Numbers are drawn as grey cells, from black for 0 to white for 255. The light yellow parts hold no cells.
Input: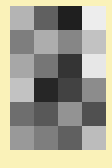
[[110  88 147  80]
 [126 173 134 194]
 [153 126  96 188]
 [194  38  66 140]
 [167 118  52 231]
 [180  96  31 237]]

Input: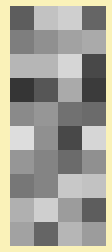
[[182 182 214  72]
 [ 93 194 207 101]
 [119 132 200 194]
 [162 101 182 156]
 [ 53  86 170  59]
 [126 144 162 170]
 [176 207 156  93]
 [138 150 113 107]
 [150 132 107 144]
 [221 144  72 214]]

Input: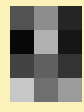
[[199 111 155]
 [ 67  96  51]
 [ 82 141  37]
 [  8 176  22]]

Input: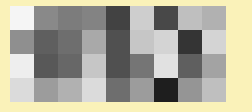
[[219 156 177 219 110 156  30 149 191]
 [245 137 124 131  66 206  72 191 177]
 [143  95 110 169  80 198 212  52 212]
 [238  88 103 198  80 117 225  95 163]]

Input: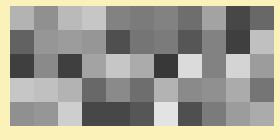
[[144 150 206  71  71  86 227  79 123 156 171]
 [179 144 186 198 130 123 130 110 163  71 104]
 [198 192 179 104 138 110 179 138 144 171 117]
 [ 98 150 156 150  79 117 123  86 130  63 192]
 [ 63 138  63 163 198 171  56 219 130 212 156]]

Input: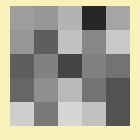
[[206 121 214 193  82]
 [150  94 193 135 200]
 [102 142 185 115  82]
 [158 150 179  39 165]
 [ 94 129  68 129 115]]

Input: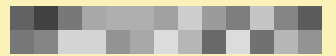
[[120 133 212 212 147 168 220 182 106 220 113 182 147]
 [ 98  65 120 168 175 175 161 205 155 126 197 133  92]]

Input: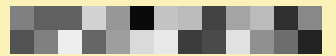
[[ 82 128 238 102 158 218 232  60  74 225 144 109  35]
 [128  96  96 210 151  10 195 187  66 164 187  47 136]]

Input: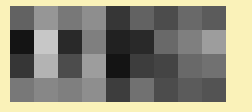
[[120 135 127 142  61 113  76  91  83]
 [ 98 150 120 142  54  98  76 105  91]
 [ 54 179  76 157  20  61  68 105 113]
 [ 20 199  41 127  33  41 105 127 157]]
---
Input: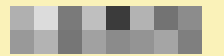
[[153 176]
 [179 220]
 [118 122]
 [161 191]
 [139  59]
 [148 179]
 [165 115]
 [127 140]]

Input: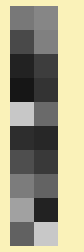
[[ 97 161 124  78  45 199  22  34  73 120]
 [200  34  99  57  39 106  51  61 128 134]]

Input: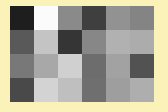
[[ 73 120  89  30]
 [211 168 196 251]
 [191 208  53 138]
 [111 109 135  63]
 [158 162 177 146]
 [174  82 172 132]]

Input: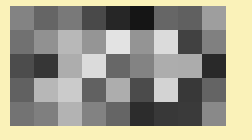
[[115  97  76 113 131]
 [127 183  54 145 101]
 [179 203 173 184 121]
 [130  97 219 149  73]
 [101 173 103 227  38]
 [ 44  75 131 148  21]
 [ 56 211 173 219 102]
 [ 58  56 172  65  96]
 [137 100  41 128 158]]

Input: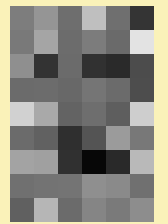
[[ 96 112 163 107 209 107 143 121 125]
 [182 115 160  97 169 108  51 165 149]
 [107 116  48  47  99 104 107 108 110]
 [133 143   7  84 110 117  49 124 191]
 [122 138  41 155  94 107  42 106 111]
 [141 112 185 120 206  77  76 227  52]]

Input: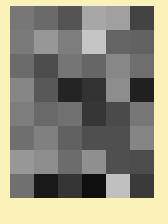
[[112 151 111 125 134 107 122 119]
 [ 25 141 128 105  88  77 151 106]
 [ 53 108  97 113  36 117 125  84]
 [ 15 143  79  54  50 102 197 167]
 [192  79  79  74 141 135 100 160]
 [ 58  77 132 119  32 110  98  67]]

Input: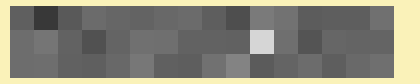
[[109 109  95]
 [110 117  56]
 [ 97  98  89]
 [ 95  81 107]
 [104 100 102]
 [119 112  99]
 [ 96 111 104]
 [ 94  98 107]
 [113  98  94]
 [131  97  78]
 [ 91 214 122]
 [100 111 114]
 [108  84  92]
 [ 94 102  94]
 [105 100  94]
 [111 100 112]]

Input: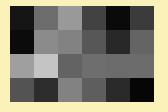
[[ 83 159  11  21]
 [ 45 196 139 109]
 [130  99 130 153]
 [ 94 110  87  66]
 [ 42 108  40  10]
 [  6 108 100  59]]

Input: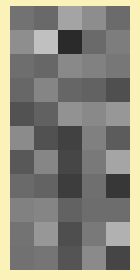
[[113 115 129 106  88 139  82 103 110 142 114]
 [117 151 133  99 134  81  97 133 103 192 105]
 [ 84  78  98  61  70  65 146 102 137  42 164]
 [138 121 109 111 121 128 137  98 129 106 141]
 [ 69 177 109  55 165  92 151  79 119 125 107]]
